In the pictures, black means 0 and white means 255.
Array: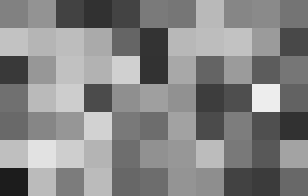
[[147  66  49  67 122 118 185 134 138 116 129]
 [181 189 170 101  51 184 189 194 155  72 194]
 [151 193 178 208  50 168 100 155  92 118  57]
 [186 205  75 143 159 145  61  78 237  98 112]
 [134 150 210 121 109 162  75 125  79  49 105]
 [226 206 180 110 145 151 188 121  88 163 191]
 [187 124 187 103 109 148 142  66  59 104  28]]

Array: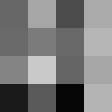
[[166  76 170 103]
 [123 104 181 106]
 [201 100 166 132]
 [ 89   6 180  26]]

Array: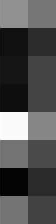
[[118 145]
 [ 44  16]
 [ 68  21]
 [ 68  14]
 [134 251]
 [ 75 115]
 [ 42   4]
 [ 66 116]]

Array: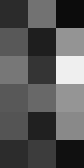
[[114  12  43]
 [ 30 148  88]
 [ 52 239 119]
 [104 149  88]
 [ 32 137  84]
 [ 60  16  44]]

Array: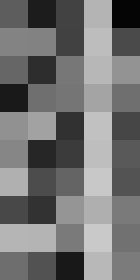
[[ 28  66 180   5  93]
 [130  65 189  74 131]
 [ 45 119 183 147 102]
 [111 117 164 111  25]
 [162  49 193  70 145]
 [ 38  59 190  89 134]
 [ 76 100 200  83 176]
 [ 50 149 175 122  72]
 [180 122 201 113 181]
 [ 82  24 184 123 110]]

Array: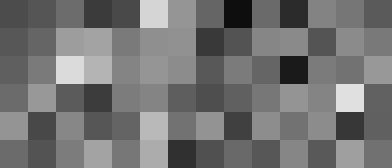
[[ 85 108  59  73 213 149 101  14 106  43 131 118  90  76]
 [101 157 163 122 143 145  57  83 134 138  84 139 121  87]
 [122 219 180 132 149 140  88 123 101  26 123 114 152  95]
 [152  91  60 124 132  94  78  96 119 148 132 224  97 107]
 [ 72 135  86 100 185 114 147  64 141 114 140  55  96 148]
 [ 83 124 163 119 172  48  80 105  87 134  89 159 113 107]]

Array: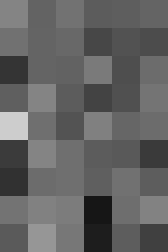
[[ 99 114  92  94 100 132]
 [100 104  71  82  76 113]
 [100  98 122  78 108  52]
 [132  92  67  80 116  95]
 [111  83 128 102 108 205]
 [132 111  92  89  58  59]
 [108 111  95 113  93  49]
 [129 124  22 110 130 115]
 [150 119  29  93  64  90]]
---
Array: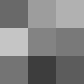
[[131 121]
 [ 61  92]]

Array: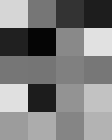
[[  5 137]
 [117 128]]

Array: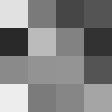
[[187 130]
 [147 148]]

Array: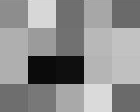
[[155 113]
 [ 11  15]]

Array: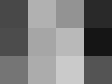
[[166 185]
 [172 202]]

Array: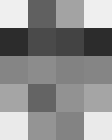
[[ 74  67]
 [140 130]]

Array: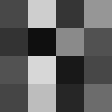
[[ 15 138]
 [215  24]]

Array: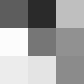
[[118 145]
 [228 139]]

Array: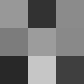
[[156 137]
 [198  63]]
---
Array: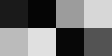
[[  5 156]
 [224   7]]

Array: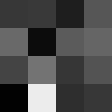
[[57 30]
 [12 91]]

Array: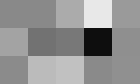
[[137 171]
 [114 120]]

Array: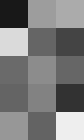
[[157 171]
 [101  68]]

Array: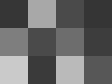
[[168  74]
 [ 74 109]]

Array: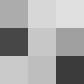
[[215 224]
 [199 159]]

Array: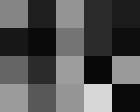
[[ 30 148]
 [ 10 116]]
